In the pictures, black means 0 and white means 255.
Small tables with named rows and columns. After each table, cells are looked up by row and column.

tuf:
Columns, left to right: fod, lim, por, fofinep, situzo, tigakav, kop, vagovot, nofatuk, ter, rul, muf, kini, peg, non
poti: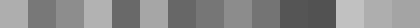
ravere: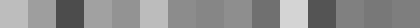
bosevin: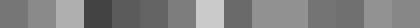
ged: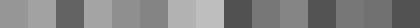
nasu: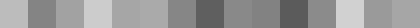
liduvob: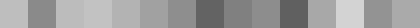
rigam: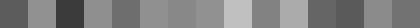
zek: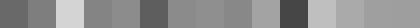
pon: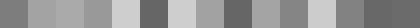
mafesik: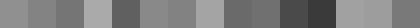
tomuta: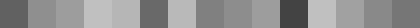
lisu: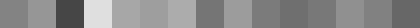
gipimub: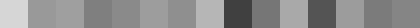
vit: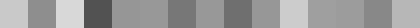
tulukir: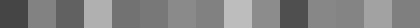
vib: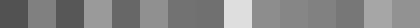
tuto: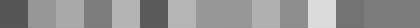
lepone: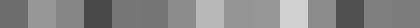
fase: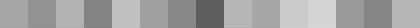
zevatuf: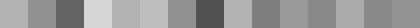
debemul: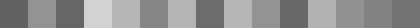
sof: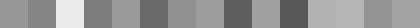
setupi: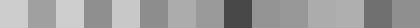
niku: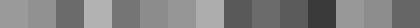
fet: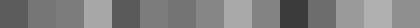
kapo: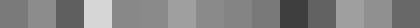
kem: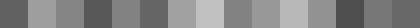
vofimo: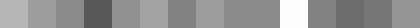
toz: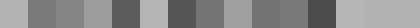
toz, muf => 75
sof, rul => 87
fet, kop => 116
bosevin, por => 175
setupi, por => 206
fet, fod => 92
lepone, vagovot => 184
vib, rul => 134
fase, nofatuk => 182
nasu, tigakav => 170
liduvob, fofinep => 194
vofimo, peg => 118
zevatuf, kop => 144
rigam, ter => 130
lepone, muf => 140
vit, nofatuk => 111
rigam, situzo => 110
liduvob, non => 170
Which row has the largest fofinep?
lisu

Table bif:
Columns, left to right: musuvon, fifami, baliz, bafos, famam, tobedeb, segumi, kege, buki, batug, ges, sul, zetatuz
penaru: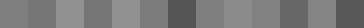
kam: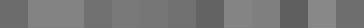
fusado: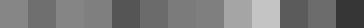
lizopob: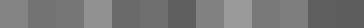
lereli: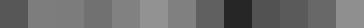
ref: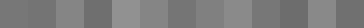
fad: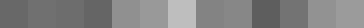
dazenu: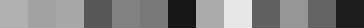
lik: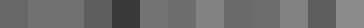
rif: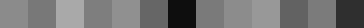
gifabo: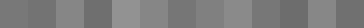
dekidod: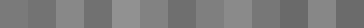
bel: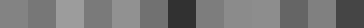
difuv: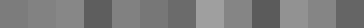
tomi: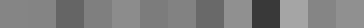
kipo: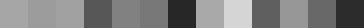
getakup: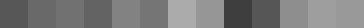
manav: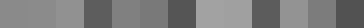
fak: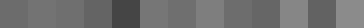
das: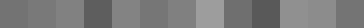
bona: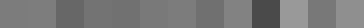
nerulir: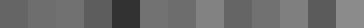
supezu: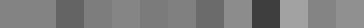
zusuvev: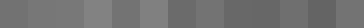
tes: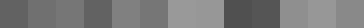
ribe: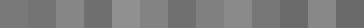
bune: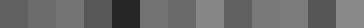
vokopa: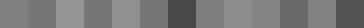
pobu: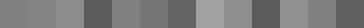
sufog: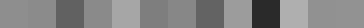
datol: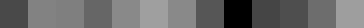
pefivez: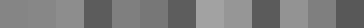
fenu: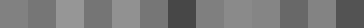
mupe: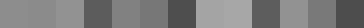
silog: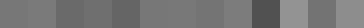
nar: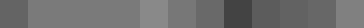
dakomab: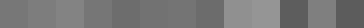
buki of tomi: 144
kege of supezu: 107
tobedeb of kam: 118
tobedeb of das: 118
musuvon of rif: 139
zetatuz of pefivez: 88
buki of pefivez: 150
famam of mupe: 129
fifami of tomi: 132
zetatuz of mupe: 77
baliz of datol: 127
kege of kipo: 169
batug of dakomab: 149
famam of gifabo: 146

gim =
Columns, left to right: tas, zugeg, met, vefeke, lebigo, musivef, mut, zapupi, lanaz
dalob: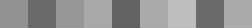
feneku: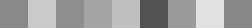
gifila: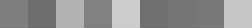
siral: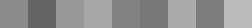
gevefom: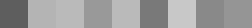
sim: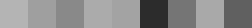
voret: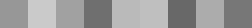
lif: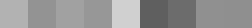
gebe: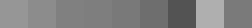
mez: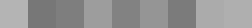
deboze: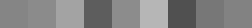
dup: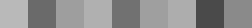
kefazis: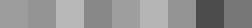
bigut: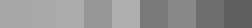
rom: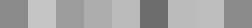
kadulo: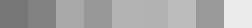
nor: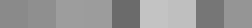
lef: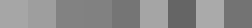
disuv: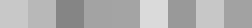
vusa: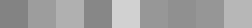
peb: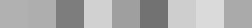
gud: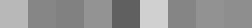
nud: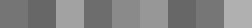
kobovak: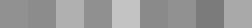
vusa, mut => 144
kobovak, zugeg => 140
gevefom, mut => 200
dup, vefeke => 176
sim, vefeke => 171
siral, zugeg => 100
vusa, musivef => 151
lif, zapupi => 144
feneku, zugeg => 202
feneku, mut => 154

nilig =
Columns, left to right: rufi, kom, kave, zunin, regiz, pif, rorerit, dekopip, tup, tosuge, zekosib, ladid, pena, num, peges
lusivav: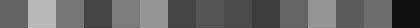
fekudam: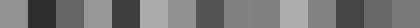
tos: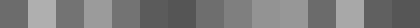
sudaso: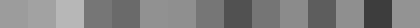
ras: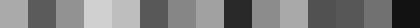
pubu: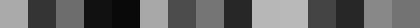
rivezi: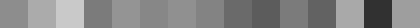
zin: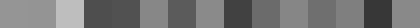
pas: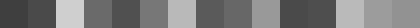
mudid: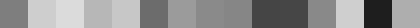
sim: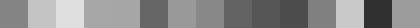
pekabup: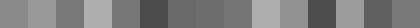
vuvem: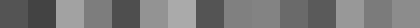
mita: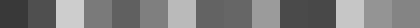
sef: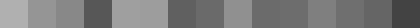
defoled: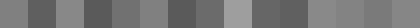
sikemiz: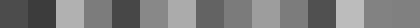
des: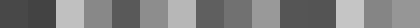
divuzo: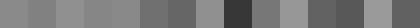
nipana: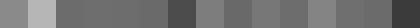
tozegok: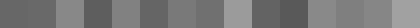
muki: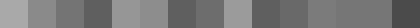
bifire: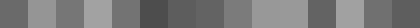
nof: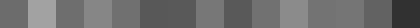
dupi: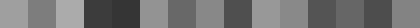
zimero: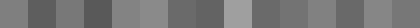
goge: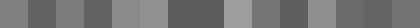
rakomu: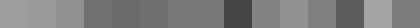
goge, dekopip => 92
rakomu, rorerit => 119
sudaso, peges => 147
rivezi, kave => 201
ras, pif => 88
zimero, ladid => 129
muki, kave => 116
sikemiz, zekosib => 124

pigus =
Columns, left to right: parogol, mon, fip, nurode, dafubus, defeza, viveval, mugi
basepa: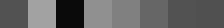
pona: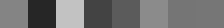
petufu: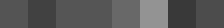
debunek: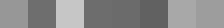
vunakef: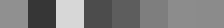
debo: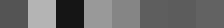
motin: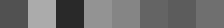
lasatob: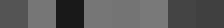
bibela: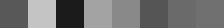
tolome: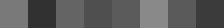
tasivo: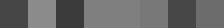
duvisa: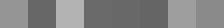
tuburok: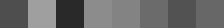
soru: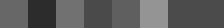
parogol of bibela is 88
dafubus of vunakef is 93
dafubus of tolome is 91
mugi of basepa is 80
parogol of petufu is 84
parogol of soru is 103
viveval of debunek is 168
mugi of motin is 111
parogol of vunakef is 144
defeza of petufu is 147
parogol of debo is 84
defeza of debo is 94
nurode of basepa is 144

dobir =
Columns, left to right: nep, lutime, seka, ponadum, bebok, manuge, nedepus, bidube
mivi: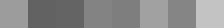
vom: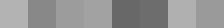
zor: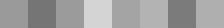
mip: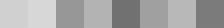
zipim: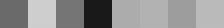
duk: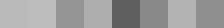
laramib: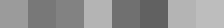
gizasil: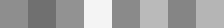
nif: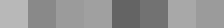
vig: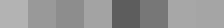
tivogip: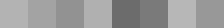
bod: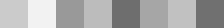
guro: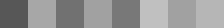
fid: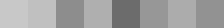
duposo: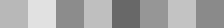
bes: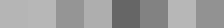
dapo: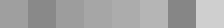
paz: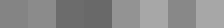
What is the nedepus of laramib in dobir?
180
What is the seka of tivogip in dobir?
146
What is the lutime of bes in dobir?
183
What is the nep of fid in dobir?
200
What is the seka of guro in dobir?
113
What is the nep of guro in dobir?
87
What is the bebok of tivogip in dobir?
108
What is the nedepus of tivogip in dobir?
183
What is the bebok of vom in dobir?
104
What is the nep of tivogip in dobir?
179
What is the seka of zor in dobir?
155
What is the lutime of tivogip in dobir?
163
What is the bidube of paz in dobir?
167
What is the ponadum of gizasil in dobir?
244
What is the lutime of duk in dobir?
189
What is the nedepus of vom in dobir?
176
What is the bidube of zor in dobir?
175
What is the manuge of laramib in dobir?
97
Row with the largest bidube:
dapo

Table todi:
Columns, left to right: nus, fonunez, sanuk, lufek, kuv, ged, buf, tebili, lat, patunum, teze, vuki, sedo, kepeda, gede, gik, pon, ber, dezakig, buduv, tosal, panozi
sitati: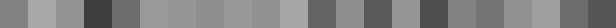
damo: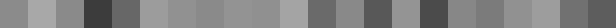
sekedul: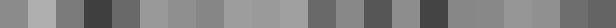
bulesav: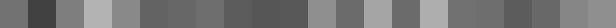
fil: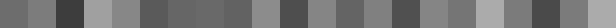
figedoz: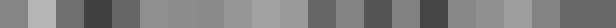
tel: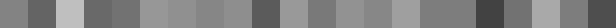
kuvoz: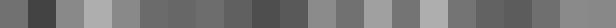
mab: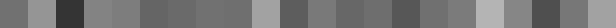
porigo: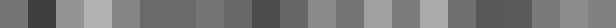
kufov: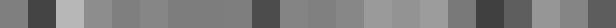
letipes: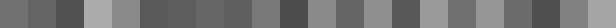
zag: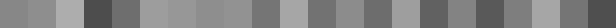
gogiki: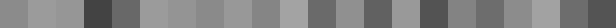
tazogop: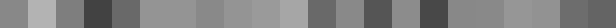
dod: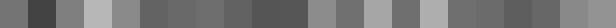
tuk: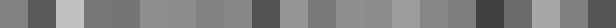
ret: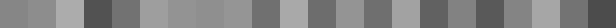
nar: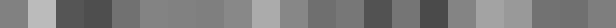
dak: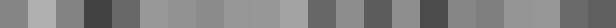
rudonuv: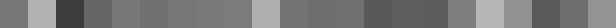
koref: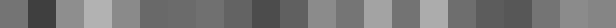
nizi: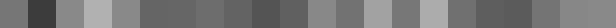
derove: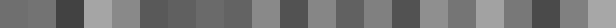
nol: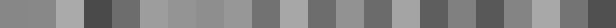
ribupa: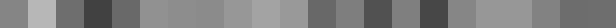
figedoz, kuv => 103
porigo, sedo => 117
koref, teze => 96
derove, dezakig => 120
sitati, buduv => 158
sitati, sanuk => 146
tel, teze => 153
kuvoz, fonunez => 67
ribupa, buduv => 130
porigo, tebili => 116
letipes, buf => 93
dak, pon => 134
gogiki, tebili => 138
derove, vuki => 134
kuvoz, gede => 116
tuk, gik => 134
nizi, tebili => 109

